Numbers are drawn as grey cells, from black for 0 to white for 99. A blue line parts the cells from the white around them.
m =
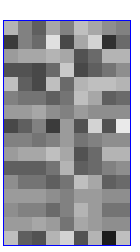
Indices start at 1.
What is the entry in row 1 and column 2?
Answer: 50
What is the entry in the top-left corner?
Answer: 70
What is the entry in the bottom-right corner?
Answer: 74
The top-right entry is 50
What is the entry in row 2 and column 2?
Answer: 50
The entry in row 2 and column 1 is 23
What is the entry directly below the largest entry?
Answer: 55
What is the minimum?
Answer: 11
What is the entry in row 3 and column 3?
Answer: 65
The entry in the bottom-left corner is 74
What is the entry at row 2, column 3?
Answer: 41
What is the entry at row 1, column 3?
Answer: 37
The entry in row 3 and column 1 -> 60
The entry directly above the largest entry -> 55
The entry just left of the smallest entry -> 70
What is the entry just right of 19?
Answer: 41
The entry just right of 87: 28

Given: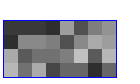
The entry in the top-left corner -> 22
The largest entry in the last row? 71
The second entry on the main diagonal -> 53
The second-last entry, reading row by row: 18
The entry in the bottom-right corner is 40
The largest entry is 75
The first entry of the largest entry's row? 66
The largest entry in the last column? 71
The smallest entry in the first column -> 18

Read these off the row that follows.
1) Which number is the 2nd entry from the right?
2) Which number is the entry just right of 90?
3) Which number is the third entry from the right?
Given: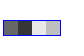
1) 90
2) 74
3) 21

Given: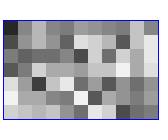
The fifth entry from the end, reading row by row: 90
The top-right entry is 52
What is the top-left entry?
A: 15
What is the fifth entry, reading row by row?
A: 48
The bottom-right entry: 48
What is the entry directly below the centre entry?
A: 43
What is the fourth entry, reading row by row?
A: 52
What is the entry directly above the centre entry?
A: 29
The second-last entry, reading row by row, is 43
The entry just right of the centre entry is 76
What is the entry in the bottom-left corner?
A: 81
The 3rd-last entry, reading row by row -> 29
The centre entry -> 61
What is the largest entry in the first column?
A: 94

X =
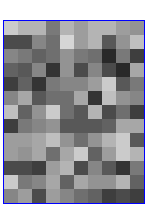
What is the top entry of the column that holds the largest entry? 70
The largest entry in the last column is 74
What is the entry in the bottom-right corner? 24
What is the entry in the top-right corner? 57
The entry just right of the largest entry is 61
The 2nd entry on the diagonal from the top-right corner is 57
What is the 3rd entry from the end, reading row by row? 24
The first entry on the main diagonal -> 79
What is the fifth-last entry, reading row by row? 43
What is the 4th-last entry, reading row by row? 38
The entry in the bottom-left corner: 52
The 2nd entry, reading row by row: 70
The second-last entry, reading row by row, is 29
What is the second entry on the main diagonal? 29
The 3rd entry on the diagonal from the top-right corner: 16
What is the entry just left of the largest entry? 43
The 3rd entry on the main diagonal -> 38
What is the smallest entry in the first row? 47

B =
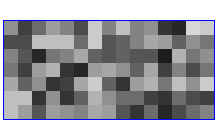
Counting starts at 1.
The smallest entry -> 11
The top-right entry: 79
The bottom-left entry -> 74
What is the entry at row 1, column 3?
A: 42
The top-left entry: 56
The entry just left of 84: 15
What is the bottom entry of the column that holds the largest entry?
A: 42
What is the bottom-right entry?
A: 51
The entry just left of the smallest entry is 33
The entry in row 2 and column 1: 29
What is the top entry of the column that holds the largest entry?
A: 84
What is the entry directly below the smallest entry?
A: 25
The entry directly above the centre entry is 33
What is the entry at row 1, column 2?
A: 25
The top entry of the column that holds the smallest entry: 20
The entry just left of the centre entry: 61
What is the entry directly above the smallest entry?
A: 61
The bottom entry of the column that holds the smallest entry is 15
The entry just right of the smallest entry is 69
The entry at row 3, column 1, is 51
